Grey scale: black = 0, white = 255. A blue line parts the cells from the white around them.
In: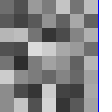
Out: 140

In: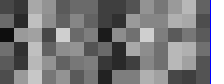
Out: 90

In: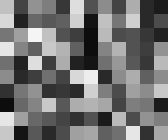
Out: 230

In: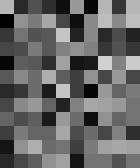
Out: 20

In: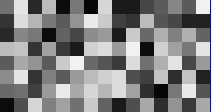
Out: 105
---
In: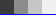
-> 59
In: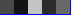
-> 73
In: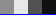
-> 141
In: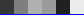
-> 55
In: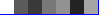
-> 255
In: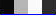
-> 10
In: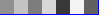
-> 144
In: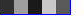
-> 47
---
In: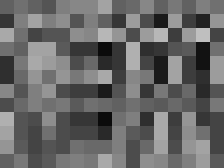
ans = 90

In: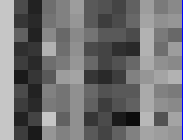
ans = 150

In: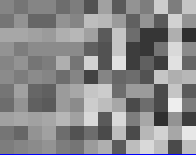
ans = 189

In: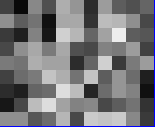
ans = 58

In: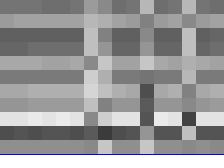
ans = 137
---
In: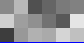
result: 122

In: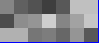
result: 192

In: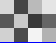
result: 186

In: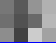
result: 148

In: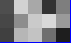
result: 51

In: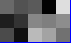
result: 2

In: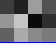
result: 157

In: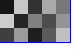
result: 169

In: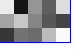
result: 94
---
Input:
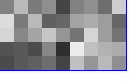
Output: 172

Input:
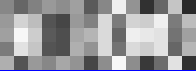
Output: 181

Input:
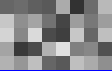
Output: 81

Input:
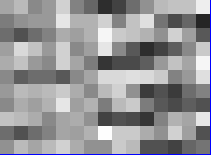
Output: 81

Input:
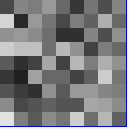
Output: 139
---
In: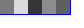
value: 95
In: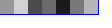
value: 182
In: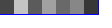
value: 55
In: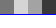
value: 57
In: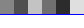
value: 223
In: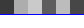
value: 71
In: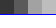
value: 189
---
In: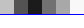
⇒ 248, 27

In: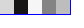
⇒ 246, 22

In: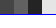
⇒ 229, 36

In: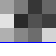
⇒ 226, 42

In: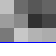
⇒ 199, 48

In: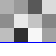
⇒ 247, 47
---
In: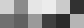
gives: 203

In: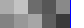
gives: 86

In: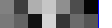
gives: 77

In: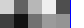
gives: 239

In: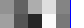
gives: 222

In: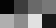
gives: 105

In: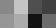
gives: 79

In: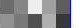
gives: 160
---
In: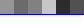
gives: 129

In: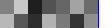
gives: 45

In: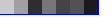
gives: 46

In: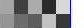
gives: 93

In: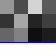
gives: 15

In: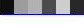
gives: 177

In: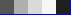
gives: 218

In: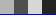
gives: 215
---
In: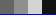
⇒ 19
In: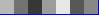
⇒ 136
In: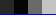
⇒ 196
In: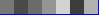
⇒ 177
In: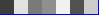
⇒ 204
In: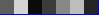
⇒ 37
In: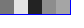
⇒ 165
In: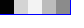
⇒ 139
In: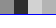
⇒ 180
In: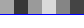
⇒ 68
